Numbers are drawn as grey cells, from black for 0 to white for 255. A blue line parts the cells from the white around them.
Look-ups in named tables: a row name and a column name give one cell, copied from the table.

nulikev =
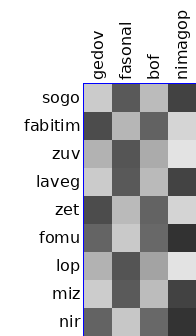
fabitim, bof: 98
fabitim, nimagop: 213
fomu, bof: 104
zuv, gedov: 178
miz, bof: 188
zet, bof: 99
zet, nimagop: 212
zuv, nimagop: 227
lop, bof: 163
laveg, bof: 186
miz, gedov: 204
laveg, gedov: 203
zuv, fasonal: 85
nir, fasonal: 199
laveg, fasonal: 89
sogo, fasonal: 89
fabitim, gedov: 76
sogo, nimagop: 66

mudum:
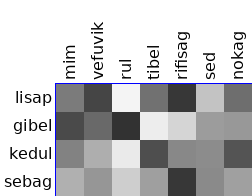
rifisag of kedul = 136
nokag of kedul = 84
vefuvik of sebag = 150
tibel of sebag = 159
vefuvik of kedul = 174
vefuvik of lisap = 69
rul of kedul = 234
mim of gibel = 74
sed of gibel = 156
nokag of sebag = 160
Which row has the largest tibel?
gibel

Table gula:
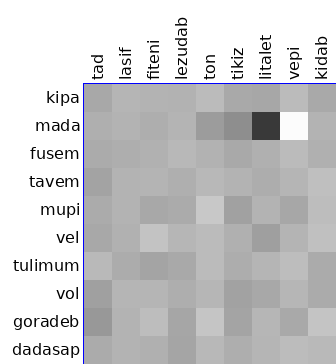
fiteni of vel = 195
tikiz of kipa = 169
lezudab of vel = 182
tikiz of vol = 162
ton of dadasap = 184
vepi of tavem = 181
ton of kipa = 187
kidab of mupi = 189
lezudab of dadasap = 165
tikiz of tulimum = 173
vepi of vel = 180
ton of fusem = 178
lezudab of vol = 174
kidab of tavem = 191
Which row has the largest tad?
tulimum

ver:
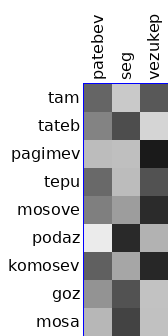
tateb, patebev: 131
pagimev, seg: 191
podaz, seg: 41
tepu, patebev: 105
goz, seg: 82
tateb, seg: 77
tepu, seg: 188
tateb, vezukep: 213
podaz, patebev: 235
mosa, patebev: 183
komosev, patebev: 96
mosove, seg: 157
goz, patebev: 147
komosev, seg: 166
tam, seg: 201
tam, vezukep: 88
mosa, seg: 67
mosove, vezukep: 43
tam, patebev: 101
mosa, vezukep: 193

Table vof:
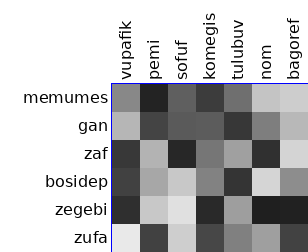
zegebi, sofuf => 224
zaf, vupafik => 56
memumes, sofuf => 95
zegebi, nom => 31
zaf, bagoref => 212
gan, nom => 126
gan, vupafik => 182
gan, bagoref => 184

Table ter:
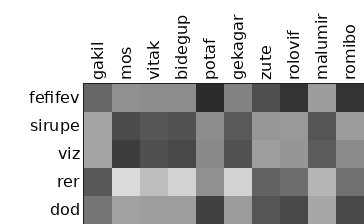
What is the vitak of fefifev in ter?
141
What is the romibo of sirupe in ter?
156
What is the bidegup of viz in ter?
72
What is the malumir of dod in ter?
167
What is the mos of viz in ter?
61
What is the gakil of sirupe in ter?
164
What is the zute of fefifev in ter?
79
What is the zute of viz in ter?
158
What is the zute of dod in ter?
85
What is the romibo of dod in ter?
72
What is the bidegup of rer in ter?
211
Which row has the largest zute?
viz

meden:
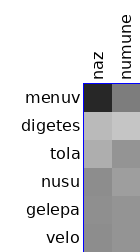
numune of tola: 148
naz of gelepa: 143
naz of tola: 174
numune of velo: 148
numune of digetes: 197
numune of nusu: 158
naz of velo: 141
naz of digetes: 186
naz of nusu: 141
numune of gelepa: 148
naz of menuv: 39
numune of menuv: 125

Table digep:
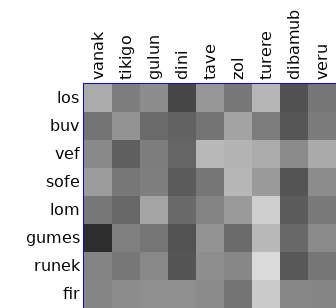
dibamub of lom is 92
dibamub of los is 81
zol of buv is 163
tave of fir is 139
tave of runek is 142
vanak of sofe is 156
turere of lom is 206
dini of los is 70
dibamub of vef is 138
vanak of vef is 137
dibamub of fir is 135
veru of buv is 123
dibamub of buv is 86
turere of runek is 218
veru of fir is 134
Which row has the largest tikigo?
buv

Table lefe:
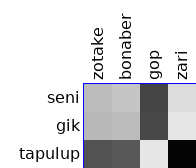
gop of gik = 72
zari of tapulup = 4
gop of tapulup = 230
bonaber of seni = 197
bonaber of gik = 188
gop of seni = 68
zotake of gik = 184
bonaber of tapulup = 88
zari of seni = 220

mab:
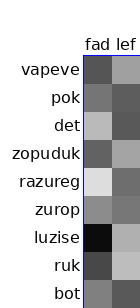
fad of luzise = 12
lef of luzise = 176
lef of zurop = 119
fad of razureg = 221
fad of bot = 128
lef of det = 89
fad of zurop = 140

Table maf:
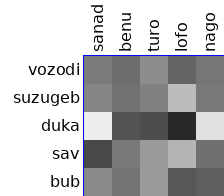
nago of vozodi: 118
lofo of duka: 40
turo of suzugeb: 129
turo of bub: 154
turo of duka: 77
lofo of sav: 180
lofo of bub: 88
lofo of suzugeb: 188
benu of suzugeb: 113
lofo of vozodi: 99
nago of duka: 224
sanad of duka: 237
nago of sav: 112
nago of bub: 94
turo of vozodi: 141

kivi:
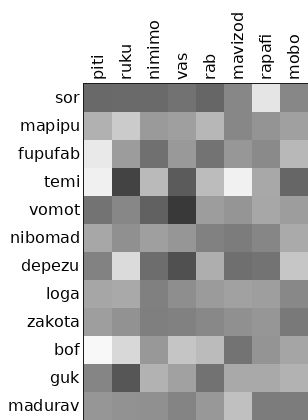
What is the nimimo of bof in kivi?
152
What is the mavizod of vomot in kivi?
149
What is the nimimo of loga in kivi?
128
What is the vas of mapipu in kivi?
159
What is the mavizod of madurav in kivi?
192
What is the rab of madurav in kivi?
152
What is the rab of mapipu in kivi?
183
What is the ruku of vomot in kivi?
135
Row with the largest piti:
bof

